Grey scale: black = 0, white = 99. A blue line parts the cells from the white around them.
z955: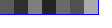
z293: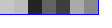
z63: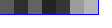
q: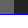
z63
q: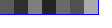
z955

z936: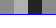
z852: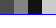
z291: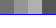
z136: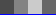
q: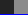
z936
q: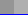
z291
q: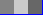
z136
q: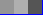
z291
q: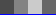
z136

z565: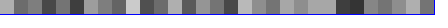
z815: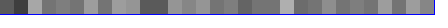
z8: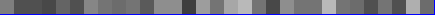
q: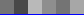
z565
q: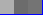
z815
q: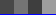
z565
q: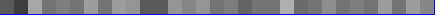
z815
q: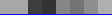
z565
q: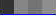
z565

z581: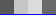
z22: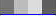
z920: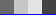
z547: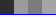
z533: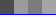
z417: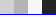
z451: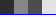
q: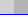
z417
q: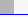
z417

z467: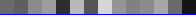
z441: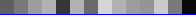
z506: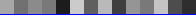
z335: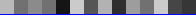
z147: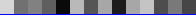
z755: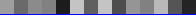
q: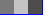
z506
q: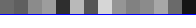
z467

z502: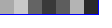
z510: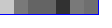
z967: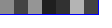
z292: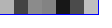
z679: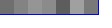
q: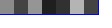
z967
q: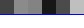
z292
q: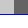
z502
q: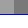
z679
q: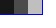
z292
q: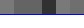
z510

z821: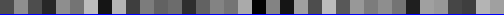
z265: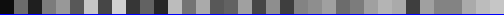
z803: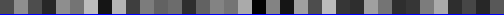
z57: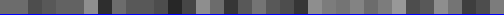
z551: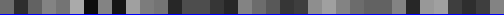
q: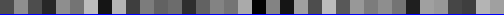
z821

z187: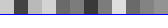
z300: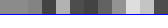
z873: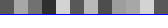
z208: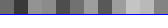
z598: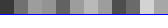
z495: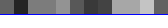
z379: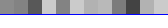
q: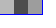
z873
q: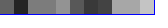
z495
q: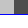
z300

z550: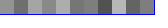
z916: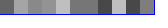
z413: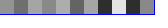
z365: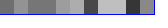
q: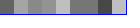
z916
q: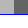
z550
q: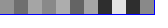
z413
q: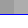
z365
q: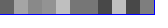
z916
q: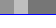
z916
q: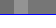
z365

